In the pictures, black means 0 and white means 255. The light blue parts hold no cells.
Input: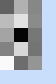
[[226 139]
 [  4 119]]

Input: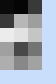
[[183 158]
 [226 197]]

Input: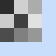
[[ 63 225]
 [128 151]]

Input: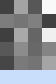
[[117 128]
 [169 101]]

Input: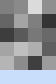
[[164 127]
 [ 90 120]]

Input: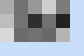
[[115  46]
 [107 114]]

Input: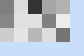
[[224 224]
 [228 183]]

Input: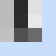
[[ 44 232]
 [ 80 106]]

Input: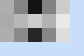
[[183 204]
 [138  39]]
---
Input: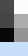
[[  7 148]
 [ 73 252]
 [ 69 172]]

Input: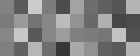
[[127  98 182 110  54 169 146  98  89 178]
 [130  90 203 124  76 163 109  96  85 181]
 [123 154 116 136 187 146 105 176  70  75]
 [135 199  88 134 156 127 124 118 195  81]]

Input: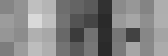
[[125 156 189 175 115  90 119  42 123 166 137 171]
 [133 147 191 181 110 100  90  49 139 151 132 174]
 [156 146 217 192 115  83  69  42 154 166 143 175]
 [150 140 176 168 104  59 114  45 118  66 135 164]]

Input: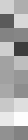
[[145 130]
 [209 174]
 [ 90 216]
 [131 134]
 [207  60]
 [162 190]
 [161 151]
 [168 141]
 [200 222]
 [233 253]]

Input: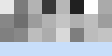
[[128 136 189 172 217 126 188 195]
 [231 123 179  56 183  32 254 170]
 [135 111 156 178 196 176 189 157]]

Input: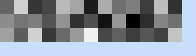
[[160  93 210  56 106 154 240  71  95  61  86  65 195]
 [101 208  54  71 185 164  28 172 111 126  61 190  50]
 [140 117 126  83 147  48  80  18 151   2  45 132 111]]

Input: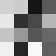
[[240  38 248  95]
 [209 205  21  90]
 [231  49  72 182]
 [196 152  86 104]]

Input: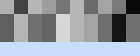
[[ 95 180 112 101 214 181 164 110  19 114]
 [176  66 184 157 116 182 107 163 122   9]
 [ 95 181 112 100 215 182 163 110  19 113]]

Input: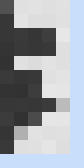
[[ 57 223 224 229 222]
 [ 81 224 226 223 225]
 [ 55 227 221 221 224]
 [ 55  58  54  62 231]
 [ 52  57  55  57 223]
 [ 50 224 220 226 223]
 [ 58  54  56 224 227]
 [ 51  50  61 230 229]
 [ 55  56  55  59 187]
 [ 60  50  75 230 229]
 [ 53 176 226 223 224]]
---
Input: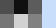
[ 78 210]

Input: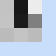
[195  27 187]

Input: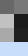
[104  27]

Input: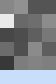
[135 105  95  94]

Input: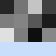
[ 38 132  14]

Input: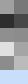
[160  72]

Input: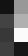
[ 18 176]

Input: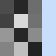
[ 76 217 139]
